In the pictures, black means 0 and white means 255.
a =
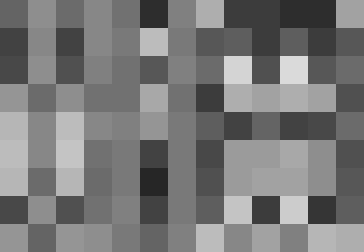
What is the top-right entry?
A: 162
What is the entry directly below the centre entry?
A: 121
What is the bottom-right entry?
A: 174
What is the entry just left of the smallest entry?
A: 121
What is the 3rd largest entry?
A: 204
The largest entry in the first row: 174
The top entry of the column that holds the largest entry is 45
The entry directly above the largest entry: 94
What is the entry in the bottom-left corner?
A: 149
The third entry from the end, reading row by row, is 128
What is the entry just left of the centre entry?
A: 149
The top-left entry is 100
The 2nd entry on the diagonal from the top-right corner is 60
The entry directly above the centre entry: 113
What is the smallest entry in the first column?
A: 66
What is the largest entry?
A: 218
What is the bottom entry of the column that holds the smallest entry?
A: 100
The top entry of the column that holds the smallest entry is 45
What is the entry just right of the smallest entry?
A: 121
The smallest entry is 38
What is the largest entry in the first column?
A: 188
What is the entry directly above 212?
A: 94
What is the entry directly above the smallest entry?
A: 66
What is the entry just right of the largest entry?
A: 87
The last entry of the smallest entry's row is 87
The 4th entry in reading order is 135
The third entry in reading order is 107
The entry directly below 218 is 174
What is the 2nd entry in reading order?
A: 142
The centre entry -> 121

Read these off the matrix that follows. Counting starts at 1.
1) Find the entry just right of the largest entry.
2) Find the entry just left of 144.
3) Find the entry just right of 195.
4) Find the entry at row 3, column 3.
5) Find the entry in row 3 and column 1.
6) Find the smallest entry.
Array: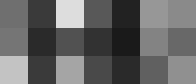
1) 88
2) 96
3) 58
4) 165
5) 195
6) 26

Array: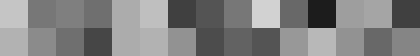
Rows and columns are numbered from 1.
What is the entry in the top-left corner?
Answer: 197
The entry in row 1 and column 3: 127
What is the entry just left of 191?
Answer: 172
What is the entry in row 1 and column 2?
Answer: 119
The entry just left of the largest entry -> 119
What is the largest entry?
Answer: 210
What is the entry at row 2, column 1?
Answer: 178
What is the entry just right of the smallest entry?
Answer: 158

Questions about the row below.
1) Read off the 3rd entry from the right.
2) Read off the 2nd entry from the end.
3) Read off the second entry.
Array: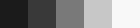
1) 121
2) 199
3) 57

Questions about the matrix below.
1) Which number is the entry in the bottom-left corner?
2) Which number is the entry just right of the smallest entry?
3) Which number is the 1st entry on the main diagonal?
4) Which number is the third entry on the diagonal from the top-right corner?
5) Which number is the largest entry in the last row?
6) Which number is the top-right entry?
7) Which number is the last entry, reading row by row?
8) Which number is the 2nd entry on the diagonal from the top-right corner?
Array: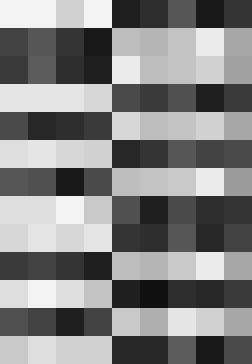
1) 201
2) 46
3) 243
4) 195
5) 222
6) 52
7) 74
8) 235
